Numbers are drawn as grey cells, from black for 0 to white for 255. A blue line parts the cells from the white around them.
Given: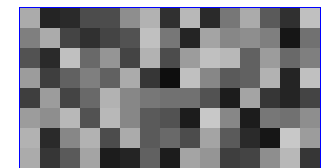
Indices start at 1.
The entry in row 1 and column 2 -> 36
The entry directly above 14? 76
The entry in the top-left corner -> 171
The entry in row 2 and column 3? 68
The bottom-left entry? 171
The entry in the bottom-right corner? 54
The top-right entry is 192
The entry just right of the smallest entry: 192
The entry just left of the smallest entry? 54
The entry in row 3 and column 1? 82
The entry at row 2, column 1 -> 127
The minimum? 14
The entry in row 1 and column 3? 42
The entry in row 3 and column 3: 192
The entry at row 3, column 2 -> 42
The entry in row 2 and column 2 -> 171

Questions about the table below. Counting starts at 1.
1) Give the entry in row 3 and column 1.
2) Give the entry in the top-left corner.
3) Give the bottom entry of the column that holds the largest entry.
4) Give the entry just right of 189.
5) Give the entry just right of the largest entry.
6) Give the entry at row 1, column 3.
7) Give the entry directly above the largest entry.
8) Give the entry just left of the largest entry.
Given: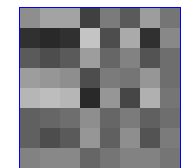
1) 90
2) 142
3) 102
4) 182
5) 77
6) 163
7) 64
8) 48

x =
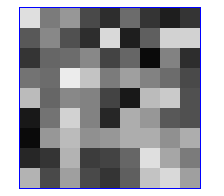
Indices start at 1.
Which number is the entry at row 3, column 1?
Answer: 52
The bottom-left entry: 179
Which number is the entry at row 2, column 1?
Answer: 88
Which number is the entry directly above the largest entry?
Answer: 108
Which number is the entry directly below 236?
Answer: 136
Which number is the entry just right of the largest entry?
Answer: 195
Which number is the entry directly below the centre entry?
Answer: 38
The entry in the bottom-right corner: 159
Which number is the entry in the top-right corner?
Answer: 52
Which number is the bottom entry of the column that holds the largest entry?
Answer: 159
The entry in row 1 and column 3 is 151
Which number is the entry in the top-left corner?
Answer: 223
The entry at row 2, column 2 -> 136
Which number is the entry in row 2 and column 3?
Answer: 80
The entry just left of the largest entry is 108

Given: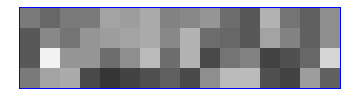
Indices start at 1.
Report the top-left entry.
122
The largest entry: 242
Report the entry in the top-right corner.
142
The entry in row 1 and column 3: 122
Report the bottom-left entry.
122
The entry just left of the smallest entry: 73
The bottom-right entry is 96
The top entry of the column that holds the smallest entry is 163
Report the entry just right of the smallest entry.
67
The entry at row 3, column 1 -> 88
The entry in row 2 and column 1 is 88
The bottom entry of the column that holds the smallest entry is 54
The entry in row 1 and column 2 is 103

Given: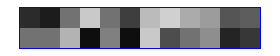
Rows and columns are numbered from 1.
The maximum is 208
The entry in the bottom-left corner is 114
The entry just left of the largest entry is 187
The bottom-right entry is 55
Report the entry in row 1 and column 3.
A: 114
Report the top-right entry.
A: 93
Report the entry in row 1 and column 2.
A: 28

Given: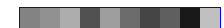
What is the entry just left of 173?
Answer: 145
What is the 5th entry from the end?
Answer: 108
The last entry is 192

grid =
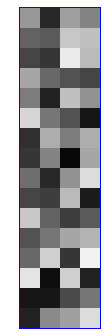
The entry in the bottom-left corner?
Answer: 34
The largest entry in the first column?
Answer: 228
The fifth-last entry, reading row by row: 118
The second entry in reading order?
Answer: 40
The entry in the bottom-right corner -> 220
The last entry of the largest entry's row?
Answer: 242
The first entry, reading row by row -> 152
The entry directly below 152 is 98
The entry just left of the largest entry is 54
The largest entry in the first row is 159
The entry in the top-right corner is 132
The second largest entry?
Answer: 235
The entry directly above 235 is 199
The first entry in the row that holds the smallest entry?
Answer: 54
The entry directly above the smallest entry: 124
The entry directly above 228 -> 104
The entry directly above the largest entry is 180
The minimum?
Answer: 8
